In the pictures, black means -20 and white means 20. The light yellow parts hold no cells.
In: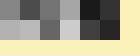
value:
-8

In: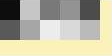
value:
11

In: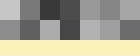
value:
-1

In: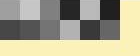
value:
11

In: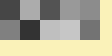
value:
7

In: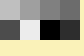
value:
5

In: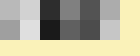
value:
13
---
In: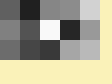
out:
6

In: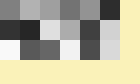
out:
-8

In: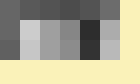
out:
-12

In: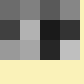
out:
-14

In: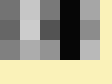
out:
-19

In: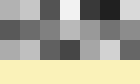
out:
13

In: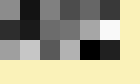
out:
-20

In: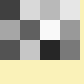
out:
-14
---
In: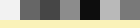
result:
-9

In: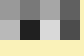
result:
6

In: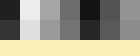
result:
6

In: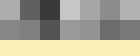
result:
-11

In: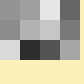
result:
16

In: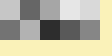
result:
6
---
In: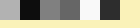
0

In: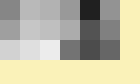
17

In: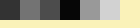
-8

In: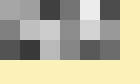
9

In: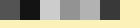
12

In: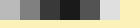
-11

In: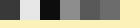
-18

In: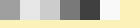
12
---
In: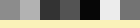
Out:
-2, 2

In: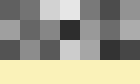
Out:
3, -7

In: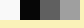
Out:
5, 19

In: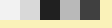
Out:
-10, 18

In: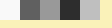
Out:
10, 19

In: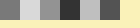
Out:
-7, -1

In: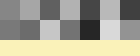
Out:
-10, -1

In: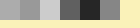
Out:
1, 7

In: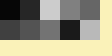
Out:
-4, -10
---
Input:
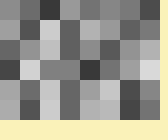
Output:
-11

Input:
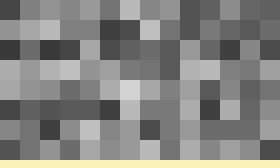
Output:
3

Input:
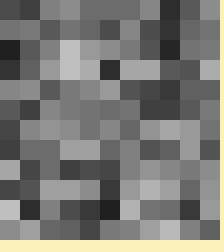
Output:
0

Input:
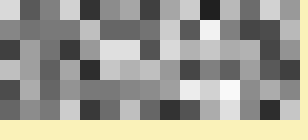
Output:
0

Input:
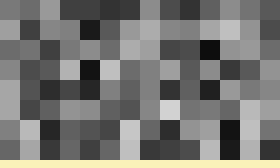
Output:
4

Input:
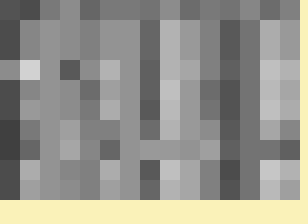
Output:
-1
